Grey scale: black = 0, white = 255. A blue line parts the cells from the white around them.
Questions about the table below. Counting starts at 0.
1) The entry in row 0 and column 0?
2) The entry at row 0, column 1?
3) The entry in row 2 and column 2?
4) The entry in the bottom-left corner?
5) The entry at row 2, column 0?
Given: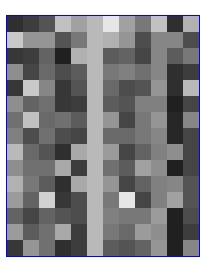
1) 47
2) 61
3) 99
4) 55
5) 55

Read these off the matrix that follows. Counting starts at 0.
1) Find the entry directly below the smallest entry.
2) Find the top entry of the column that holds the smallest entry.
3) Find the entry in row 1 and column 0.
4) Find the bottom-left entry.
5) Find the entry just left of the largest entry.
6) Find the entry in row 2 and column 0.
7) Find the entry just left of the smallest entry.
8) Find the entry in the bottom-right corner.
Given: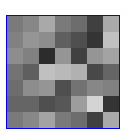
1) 192
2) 169
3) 129
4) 122
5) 157
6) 141
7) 129
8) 169
